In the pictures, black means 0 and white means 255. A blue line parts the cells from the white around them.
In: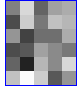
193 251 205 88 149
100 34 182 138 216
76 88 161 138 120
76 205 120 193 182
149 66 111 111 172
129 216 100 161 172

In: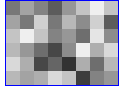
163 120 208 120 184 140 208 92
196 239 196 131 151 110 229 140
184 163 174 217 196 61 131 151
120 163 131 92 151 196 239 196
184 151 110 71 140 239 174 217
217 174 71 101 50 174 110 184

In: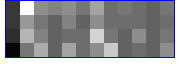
6 118 172 98 163 109 142 201 98 109 98 142
56 254 142 130 142 118 163 109 118 109 98 118
45 181 130 98 109 109 212 118 98 142 98 118
56 152 118 98 130 98 142 109 109 109 98 109

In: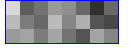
154 164 124 164 114 84 164 133
216 93 114 154 143 104 48 104
186 124 104 186 133 175 84 72

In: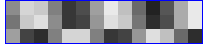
117 201 223 140 55 67 150 223 201 117 45 77 171 233
140 213 201 128 55 77 159 233 192 106 34 86 171 233
159 67 45 128 213 213 128 55 67 150 223 192 106 45

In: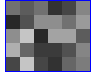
40 81 142 142 113 154
113 92 113 50 70 133
70 197 70 50 102 124
175 102 59 59 81 133
142 197 40 163 163 92

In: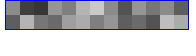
94 180 118 106 159 171 127 149 94 106 83 190 171
139 63 54 149 127 180 201 139 83 149 118 139 94

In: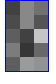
94 65 197
94 155 146
65 136 113
124 53 104
75 136 84
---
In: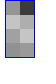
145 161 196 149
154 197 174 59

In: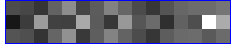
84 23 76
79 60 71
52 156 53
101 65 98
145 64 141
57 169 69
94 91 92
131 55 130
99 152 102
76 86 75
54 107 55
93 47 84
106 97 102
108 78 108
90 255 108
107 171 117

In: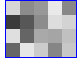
102 223 59 214
230 101 87 140
203 169 140 152
134 165 221 233
199 192 211 136

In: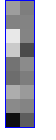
15 138 173 109 115 202 232 130 157
93 132 154 125 139 74 132 131 126

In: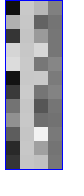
53 41 93 145 115 58 19 220 213 53 176 15
197 199 197 200 198 203 200 201 199 196 199 201
193 160 242 110 86 117 201 119 215 154 99 183
119 116 121 114 117 131 123 134 118 118 116 128

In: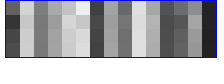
76 70 53 97
206 205 199 211
121 122 121 126
163 162 156 169
203 205 213 195
221 217 199 239
66 68 73 64
164 161 158 163
112 111 117 105
222 222 220 223
173 175 180 167
78 77 76 82
98 95 86 108
151 154 165 141
34 33 35 35

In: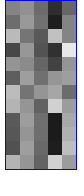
180 81 87 90 180 188 94 148 71 186 109 132
149 158 149 157 149 116 158 139 151 117 153 145
99 105 110 111 98 149 112 101 83 89 113 107
210 30 27 27 209 166 149 66 49 193 30 46
156 190 176 168 156 108 158 149 232 132 132 103
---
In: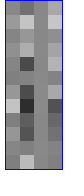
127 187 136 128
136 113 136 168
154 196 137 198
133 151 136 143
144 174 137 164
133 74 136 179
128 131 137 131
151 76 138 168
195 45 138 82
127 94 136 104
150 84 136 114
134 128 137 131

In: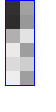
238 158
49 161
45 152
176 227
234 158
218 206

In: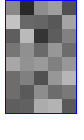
94 97 172 179 89
136 41 141 158 80
195 104 101 88 164
94 186 53 93 129
118 144 106 151 108
167 146 154 128 151
109 128 81 151 182
109 90 141 108 121

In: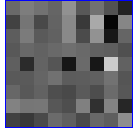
65 57 74 107 95 73 104 94 142
105 125 114 101 145 88 113 82 35
66 117 73 99 137 57 169 5 134
93 123 90 97 137 75 146 23 101
88 104 98 105 111 105 97 94 80
95 43 99 85 22 106 23 204 97
89 90 101 113 92 93 96 114 85
103 88 98 78 73 90 77 107 87
130 118 119 87 78 128 48 131 38

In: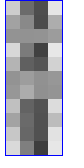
217 127 61 231
205 107 78 229
162 137 76 173
147 146 147 156
216 123 65 231
180 96 85 210
147 157 145 151
151 172 144 148
192 99 83 220
163 106 81 188
199 103 81 226

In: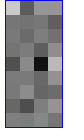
127 124 135 118
201 92 149 149
118 115 119 95
121 107 126 113
116 124 94 142
80 138 17 185
123 122 105 146
121 140 102 108
103 78 127 148
